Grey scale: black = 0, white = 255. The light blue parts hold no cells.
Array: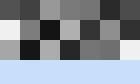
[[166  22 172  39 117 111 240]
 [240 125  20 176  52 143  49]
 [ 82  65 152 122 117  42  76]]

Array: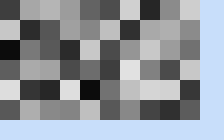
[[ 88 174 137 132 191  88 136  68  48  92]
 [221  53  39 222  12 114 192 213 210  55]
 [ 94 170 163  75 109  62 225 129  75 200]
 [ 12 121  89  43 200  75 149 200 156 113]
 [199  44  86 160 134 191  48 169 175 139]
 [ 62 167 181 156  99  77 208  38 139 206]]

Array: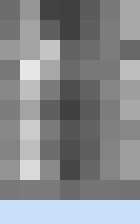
[[120 123 123 106 116 117 115]
 [147 217 138  71 103 133 158]
 [131 190 109  78  95 131 158]
 [136 203 123  85  99 128 136]
 [125 163  95  64  91 124 168]
 [136 190 123  78  99 133 158]
 [120 230 167 106 120 121 190]
 [152 163 196  99 108 124 104]
 [115 163  95  64  95 124 168]
 [109 150  66  64  91 121 168]]

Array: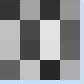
[[ 97 195  38 173]
 [190  65 224  99]
 [193  72 227  93]
 [ 53 163  48 150]]

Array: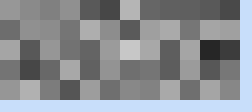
[[150 177 124  85 157 111 136 130 169 111 165 135]
 [116  71 104 168  97 147 111 117  93 155  87 119]
 [165  88 150 114 100 155 199 168  94 165  38  60]
 [109 144 140 117 174 141  90 159 170 118 165 160]
 [151 138 128 144  89  71 181 102  96  95  89  73]]

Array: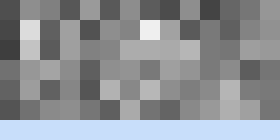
[[ 84 113 138 142 118  95 170 115 100 137 153 175 160 117]
 [ 98 157  97 134  85 178 136 183 142 126 138 181 124 121]
 [113 151 164 140  95 143 147 121 159 148 122 139  93 117]
 [ 62 195  91 159 129 133 172 172 170 182 122 118 158 153]
 [ 71 220  96 160  82 142 132 239 162  90 121  96 131 145]
 [ 79 142 128  87 154  89 141  92  76 142  68 102 118 150]]
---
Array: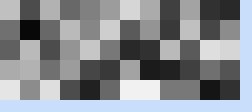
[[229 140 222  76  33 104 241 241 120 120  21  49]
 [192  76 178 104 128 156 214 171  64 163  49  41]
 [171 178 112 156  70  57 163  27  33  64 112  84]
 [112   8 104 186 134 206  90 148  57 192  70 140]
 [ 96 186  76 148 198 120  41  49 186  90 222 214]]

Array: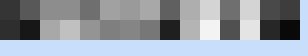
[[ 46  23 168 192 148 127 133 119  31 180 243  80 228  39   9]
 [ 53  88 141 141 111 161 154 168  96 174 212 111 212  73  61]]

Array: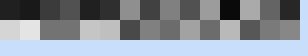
[[213 228 115 115 197 191  73 128 108 162 108 185  87 122 135]
 [ 32  25  59  81  32  47 143  65 128  81 156  10 170 100  39]]

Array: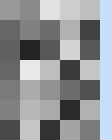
[[152 137 225 205 190]
 [102 232 190  58 197]
 [129 183 171  42 177]
 [122 171 145 109  80]
 [102 129 109 177  65]
 [ 96  36  88 211  88]
 [ 73 197  50 164 122]]

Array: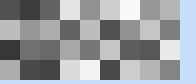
[[189 151 173  99 189  81 145 197 126]
 [ 55 112 105 167 119 197  93  87 234]
 [ 81  61  99 227 145 205 249 151 181]
 [173  74  67 219 242  74 205 181 132]]

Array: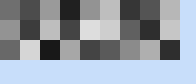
[[147  60 190  68 221 206  96  46 198]
 [111  76 154  32 147 190  54  84 183]
 [104 214  24 167  68  90 139 175  46]]

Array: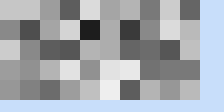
[[157 145 180 226 145 226 232 114 121 121]
 [137  78 165 212  29 173  58 137 219 186]
 [198 198 157  93 219 165 180 121 204 101]
 [151 129 108 157 192 238  93 180 151 186]
 [204 137  93  86 180 173 101 108  86 192]]

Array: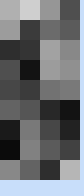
[[ 46  52 162 136]
 [ 79  19 156 144]
 [176 207 150  79]
 [ 71  59 114 121]
 [156  59 107  91]
 [ 11 129  91  65]
 [ 26 121  71  34]
 [136  99  46 182]
 [ 99  85  40  19]]
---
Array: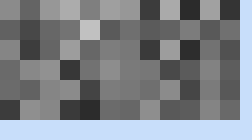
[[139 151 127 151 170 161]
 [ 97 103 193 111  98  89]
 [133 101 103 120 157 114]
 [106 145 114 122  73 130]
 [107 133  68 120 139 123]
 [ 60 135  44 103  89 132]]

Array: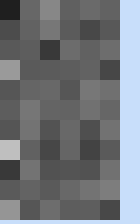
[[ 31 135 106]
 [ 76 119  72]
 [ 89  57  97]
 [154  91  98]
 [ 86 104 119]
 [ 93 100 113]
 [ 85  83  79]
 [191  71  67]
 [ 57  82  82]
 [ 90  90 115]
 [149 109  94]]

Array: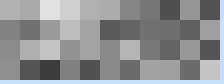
[[177 226 176 134  80  83]
 [130 155 164 100 111 159]
 [139 196 163 180  99  85]
 [143  61  82 107 159 196]]

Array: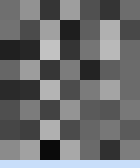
[[111  53  80 109]
 [114 161  95  72]
 [ 32 194 117 106]
 [102  54  35 107]
 [ 42 180 123 107]
 [ 79  66  90 120]
 [ 70 176 102  91]
 [139  10 106 125]]

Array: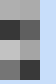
[[175]
 [ 55]
 [194]
 [117]]

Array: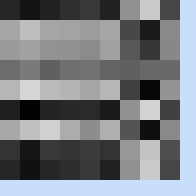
[[ 38  33  57 144  70]
 [166 166 156  72 137]
 [155 146 139  87 136]
 [108  96 114  96 105]
 [182 187 165  63 148]
 [ 30  36  42 145  64]
 [168 208 141  84 137]
 [ 51  56  60 151  78]
 [ 38  39  58 145  70]]
